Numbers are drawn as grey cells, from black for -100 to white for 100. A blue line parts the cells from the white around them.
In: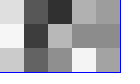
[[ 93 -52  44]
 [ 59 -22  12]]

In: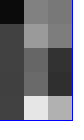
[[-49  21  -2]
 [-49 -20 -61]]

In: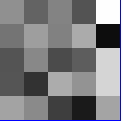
[[ -9  24   1]
 [-34   7 -41]]

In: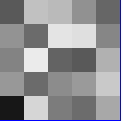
[[ 15 -16  79]
 [  3  84 -22]]

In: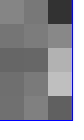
[[ -8  -3   7]
 [-20 -19  40]]

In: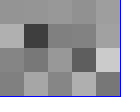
[[ 38 -51   0]
 [  4  -6  19]]

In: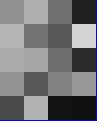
[[ 42 -10 -32]
 [ 34  30 -14]]
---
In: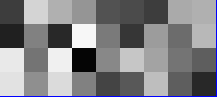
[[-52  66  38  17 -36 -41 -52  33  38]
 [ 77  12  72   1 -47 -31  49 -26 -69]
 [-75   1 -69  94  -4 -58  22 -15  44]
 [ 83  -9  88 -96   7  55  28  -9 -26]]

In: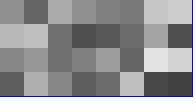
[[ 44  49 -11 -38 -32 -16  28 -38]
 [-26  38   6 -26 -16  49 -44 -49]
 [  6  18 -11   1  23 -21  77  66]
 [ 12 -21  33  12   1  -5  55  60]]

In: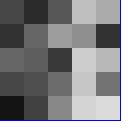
[[-61 -20  23  12 -61]
 [-20 -26 -55  61  44]
 [-44 -38 -15  55 -10]
 [-84 -49   7  66  72]
 [-44 -66 -32  50  34]]

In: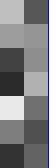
[[-66  39]
 [ 23  17]
 [-48  11]
 [ 83 -12]
 [-60 -22]
 [ 50 -32]
 [ -1 -37]]

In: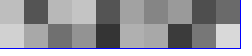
[[ 64  32 -12  15 -59  38  32 -54  -7  70]
 [ 49 -34  44  54 -34  27   4  21 -39 -17]]

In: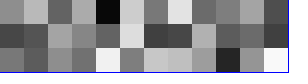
[[ 11  45 -22  34 -94  61  -6  78 -16  -1  29 -39]
 [ -6 -28  11 -11  89  -1  56  50  23 -71  17  95]
 [-44 -34  29   5 -22  73 -50 -44  39 -28 -16 -50]]

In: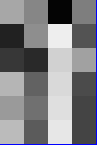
[[-74  11  87 -35]
 [ 31   5 -97  -1]
 [ 21 -12  75 -47]
 [ 42 -23  70 -41]
 [ 47 -29  81 -47]
 [-57 -68  64  26]]
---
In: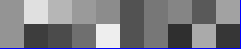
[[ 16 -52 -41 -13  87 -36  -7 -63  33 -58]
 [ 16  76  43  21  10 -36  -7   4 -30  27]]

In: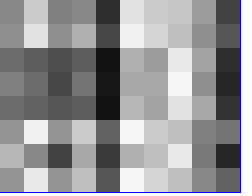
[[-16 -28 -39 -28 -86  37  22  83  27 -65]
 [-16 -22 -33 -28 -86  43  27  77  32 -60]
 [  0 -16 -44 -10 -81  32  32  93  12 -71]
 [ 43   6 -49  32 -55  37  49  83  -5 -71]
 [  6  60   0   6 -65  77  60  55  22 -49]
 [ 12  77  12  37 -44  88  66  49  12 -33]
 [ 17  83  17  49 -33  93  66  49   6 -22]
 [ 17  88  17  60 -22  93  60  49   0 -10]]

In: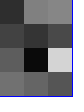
[[-27 -92  66]
 [-48 -59 -43]
 [-11 -21 -33]
 [-64   0   5]]

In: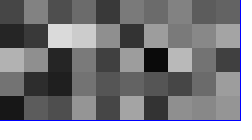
[[-10 -65 -76 -10 -33 -22 -33 -45 -16  23]
 [-71 -55  71  60  12 -60  23  -4   7  29]
 [-82 -28 -39  17 -45  29 -60  12   7  17]
 [-45   2 -39 -16 -55  -4 -16   2 -28 -22]
 [ 40  12 -71  -4 -50  23 -92  45 -10 -50]]

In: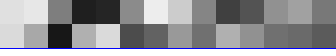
[[ 71  32 -82  38  71 -40 -23  20 -12  38  14 -12 -17 -29]
 [ 76  81  -1 -76 -71   9  86  60   4 -50 -35  14  26  -6]]

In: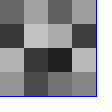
[[ 40 -57 -74  46]
 [ 17 -41  -9   6]
 [-19  28 -25  23]
 [-57  52  34 -51]]

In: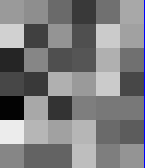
[[-44 -55  38  21  59 -44]
 [ 64 -50  16 -38  59  26]
 [  5 -22 -22  49  -1  16]
 [-71   5 -38 -33  38 -12]
 [ 21  11 -17 -55 -12  32]
 [-98  32 -60  -1  -6  -6]
 [ 85  43  26  43 -17 -28]]

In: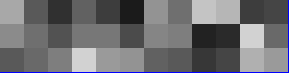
[[ 32 -30 -62 -24 -52 -79  15 -13  54  43 -52 -46]
 [-30 -18  -1  65  21  15 -24 -30 -57 -46  38  21]
 [  9 -13 -36  -7  -7 -41   4  -1 -73 -67  65 -18]]

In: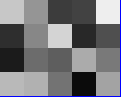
[[-79 -15 -26  34  -5]
 [-64   6  66 -69 -38]
 [ 56  17 -53 -48  87]
 [ 45  39 -10 -91  28]]
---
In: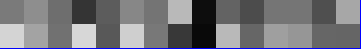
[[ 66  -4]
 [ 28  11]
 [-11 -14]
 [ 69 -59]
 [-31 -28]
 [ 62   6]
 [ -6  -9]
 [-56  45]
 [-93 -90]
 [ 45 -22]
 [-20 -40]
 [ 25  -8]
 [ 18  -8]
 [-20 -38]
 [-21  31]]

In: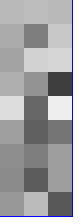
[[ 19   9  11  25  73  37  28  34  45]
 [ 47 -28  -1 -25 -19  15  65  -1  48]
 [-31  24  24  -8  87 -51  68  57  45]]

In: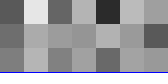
[[ -1 -14 -30]
 [ 42  34  80]
 [  1  22 -21]
 [ 26  17  41]
 [-18  40 -66]
 [ 28  21  47]
 [ 20 -30  25]]

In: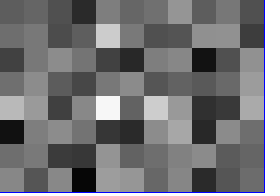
[[  6 -14 -87  45 -13 -49 -14 -27]
 [-33  -5  -1  21  10  -6  -6 -21]
 [  7 -54  10 -50 -28  10 -40 -37]
 [-95 -57 -10   7 -44  -9 -26 -67]
 [ 23  16 -58  94  -6 -49  60  -1]
 [ 18 -23 -67 -23   9 -69  -5 -20]
 [-19 -14  10  61 -33  -1 -37 -12]
 [  5   1  31  20 -23   6 -34  17]
 [-67   9 -69 -62 -30 -86  13 -27]
 [-33 -29   9 -55 -18 -37  14  -7]
 [-15 -21 -14  33  22  14 -52 -37]]

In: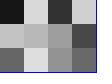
[[-20  54 -83]
 [ 74  44  71]
 [ 15  24 -61]
 [-18 -44  63]]

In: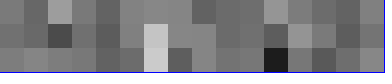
[[ -2 -11  -4]
 [  4 -18 -19]
 [ -2 -41  23]
 [ -6 -12  -5]
 [-23 -28 -22]
 [-15   0   2]
 [ 59  54   6]
 [-26   5   4]
 [  4   4 -23]
 [-10 -16 -16]
 [ -7 -12 -14]
 [-78 -27  17]
 [ -7  16  -3]
 [-30  -4 -15]
 [-14 -27 -22]
 [  6  -9   0]]
